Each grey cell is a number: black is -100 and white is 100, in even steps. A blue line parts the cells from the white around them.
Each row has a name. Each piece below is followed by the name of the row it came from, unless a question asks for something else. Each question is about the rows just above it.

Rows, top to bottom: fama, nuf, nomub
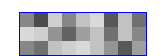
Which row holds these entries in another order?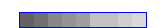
nuf
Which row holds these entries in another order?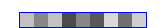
fama
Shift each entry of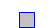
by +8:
[60]
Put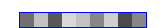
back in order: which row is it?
fama
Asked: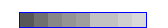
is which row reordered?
nomub
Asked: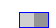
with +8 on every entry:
[70 24]
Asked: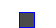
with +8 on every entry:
[-33]

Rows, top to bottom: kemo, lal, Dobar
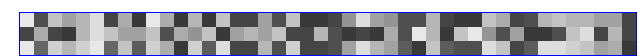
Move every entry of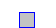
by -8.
[45]
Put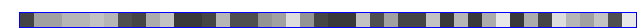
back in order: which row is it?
kemo
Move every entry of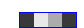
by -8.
[-63  74  27 -63]

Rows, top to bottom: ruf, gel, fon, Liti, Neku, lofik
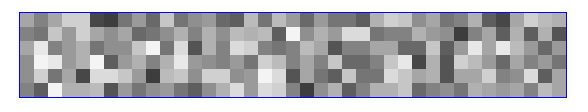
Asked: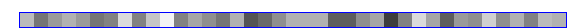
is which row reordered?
gel
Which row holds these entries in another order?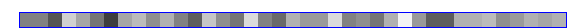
lofik

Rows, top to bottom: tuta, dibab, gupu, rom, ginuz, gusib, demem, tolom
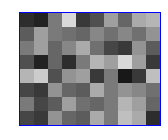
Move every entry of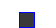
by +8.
[-47]
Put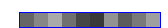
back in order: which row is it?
gupu
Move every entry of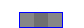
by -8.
[ -2 -20  -2]
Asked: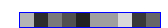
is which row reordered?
rom
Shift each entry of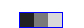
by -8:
[-81 -12  62]
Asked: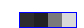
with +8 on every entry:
[-57 -65   4  78]
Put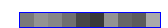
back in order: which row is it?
gusib

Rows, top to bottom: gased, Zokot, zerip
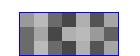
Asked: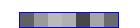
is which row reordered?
Zokot
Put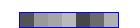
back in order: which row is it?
gased
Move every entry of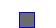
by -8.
[-24]
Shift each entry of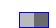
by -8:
[ 38 -24]
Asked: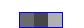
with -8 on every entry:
[-24 -52  30]
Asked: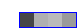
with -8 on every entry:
[-52  30  38  13]
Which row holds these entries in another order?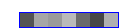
gased

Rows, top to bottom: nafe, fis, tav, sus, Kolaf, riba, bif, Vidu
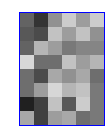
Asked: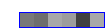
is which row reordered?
Vidu
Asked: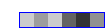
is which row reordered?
nafe
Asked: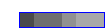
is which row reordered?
Kolaf
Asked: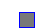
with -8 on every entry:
[-13]
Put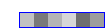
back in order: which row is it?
riba
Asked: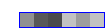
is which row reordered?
fis

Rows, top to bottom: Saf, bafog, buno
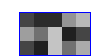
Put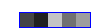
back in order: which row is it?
bafog
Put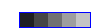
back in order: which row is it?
bafog
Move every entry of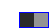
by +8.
[-58  24]
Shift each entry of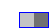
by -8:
[ 46 -19]
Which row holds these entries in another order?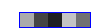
buno
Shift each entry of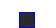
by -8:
[-74]
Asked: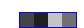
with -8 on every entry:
[-54 -83  46 -19]

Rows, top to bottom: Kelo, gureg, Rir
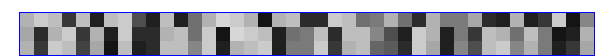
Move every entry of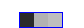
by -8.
[-74  32  41]
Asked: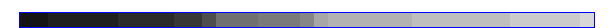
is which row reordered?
gureg
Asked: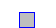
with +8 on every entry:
[57]
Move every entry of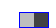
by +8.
[ 57 -40]
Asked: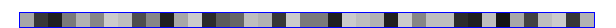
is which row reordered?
Rir

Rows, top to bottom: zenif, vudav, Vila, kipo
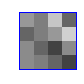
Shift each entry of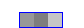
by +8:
[27  7 63]
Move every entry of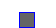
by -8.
[-29]
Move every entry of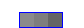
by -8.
[  1  -9 -29]
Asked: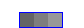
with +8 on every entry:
[-13   7  27]
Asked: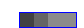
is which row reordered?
Vila
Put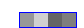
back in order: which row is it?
vudav
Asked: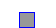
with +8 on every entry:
[27]

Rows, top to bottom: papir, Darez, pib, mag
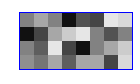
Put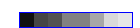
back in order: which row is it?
papir
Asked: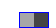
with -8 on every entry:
[ 23 -54]
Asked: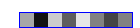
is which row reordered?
pib
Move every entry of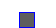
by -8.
[-34]
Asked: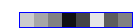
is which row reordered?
pib
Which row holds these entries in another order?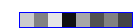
Darez

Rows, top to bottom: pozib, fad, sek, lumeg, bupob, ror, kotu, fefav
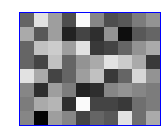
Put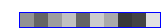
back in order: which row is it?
sek
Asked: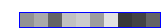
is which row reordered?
sek
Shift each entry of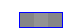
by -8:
[-3  7 -3]
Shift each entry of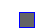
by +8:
[-13]

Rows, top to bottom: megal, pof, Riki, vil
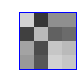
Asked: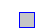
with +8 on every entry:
[63]
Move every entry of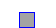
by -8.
[20]

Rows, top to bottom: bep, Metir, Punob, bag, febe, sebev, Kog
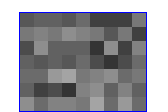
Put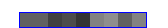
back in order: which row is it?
sebev
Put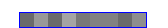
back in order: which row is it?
Kog
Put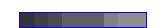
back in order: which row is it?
Punob
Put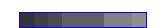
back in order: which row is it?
sebev

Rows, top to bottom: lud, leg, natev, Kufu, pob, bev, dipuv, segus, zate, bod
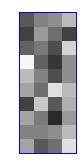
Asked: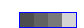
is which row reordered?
natev
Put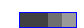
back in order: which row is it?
leg
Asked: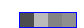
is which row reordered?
pob
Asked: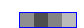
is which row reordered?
pob
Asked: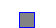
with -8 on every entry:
[-5]
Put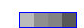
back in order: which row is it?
lud
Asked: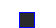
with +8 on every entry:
[-59]

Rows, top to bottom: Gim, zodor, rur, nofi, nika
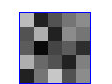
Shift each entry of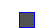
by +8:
[-28]
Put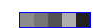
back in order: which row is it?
zodor
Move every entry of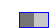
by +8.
[ 0 64]
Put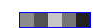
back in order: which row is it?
nika
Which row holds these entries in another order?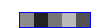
Gim

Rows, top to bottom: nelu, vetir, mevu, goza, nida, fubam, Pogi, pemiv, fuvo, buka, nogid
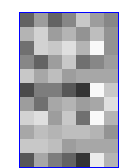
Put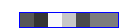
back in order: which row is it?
fubam
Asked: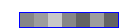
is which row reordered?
nelu
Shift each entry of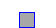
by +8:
[39]
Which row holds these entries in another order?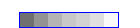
mevu
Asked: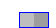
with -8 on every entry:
[41 15]

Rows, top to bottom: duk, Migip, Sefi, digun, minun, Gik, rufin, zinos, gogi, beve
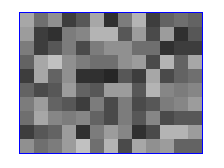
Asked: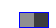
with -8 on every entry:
[  5 -60]
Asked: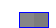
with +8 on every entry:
[13  5]
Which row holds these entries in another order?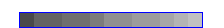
beve
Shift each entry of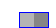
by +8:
[49 13]
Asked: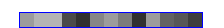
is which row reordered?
gogi

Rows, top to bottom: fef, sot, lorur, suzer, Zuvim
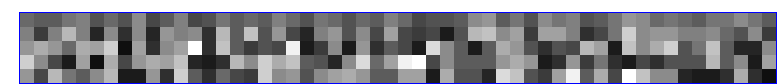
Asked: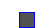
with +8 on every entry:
[-28]
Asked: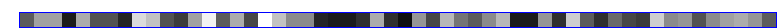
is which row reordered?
Zuvim
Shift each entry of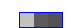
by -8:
[ 44 -36 -44]
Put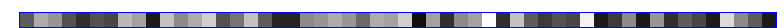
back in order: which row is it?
lorur
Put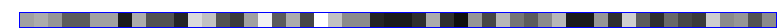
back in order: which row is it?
Zuvim
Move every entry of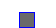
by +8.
[-10]
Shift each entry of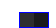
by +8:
[-55 -71]

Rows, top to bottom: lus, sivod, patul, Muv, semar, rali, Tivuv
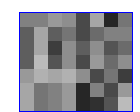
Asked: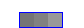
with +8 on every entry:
[ 0  9 28]
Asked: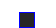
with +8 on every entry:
[-62]
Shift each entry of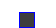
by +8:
[-44]
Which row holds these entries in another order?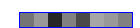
rali

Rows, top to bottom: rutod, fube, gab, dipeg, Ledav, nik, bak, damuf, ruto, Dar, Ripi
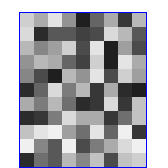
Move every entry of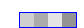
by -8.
[54 26 71  7]
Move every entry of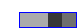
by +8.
[ 42  42 -49  -5]
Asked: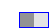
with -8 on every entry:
[ 7 71]
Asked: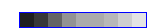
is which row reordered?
rutod
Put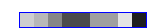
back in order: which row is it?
gab
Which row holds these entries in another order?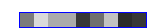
damuf
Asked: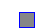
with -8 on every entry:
[-3]

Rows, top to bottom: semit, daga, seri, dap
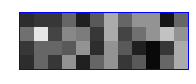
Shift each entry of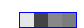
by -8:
[ 72 -55  -1 -11]
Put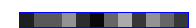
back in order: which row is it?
seri
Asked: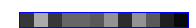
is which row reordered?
seri
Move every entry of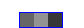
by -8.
[-28   7 -65]
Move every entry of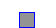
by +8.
[23]
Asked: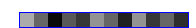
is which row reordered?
dap
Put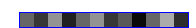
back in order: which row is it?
dap

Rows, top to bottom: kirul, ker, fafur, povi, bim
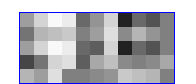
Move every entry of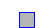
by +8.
[50]
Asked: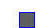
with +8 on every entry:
[-18]
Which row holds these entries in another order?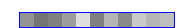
ker
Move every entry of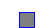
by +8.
[8]
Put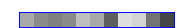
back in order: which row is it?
povi
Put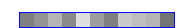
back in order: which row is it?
ker
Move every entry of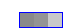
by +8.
[16 24 66]

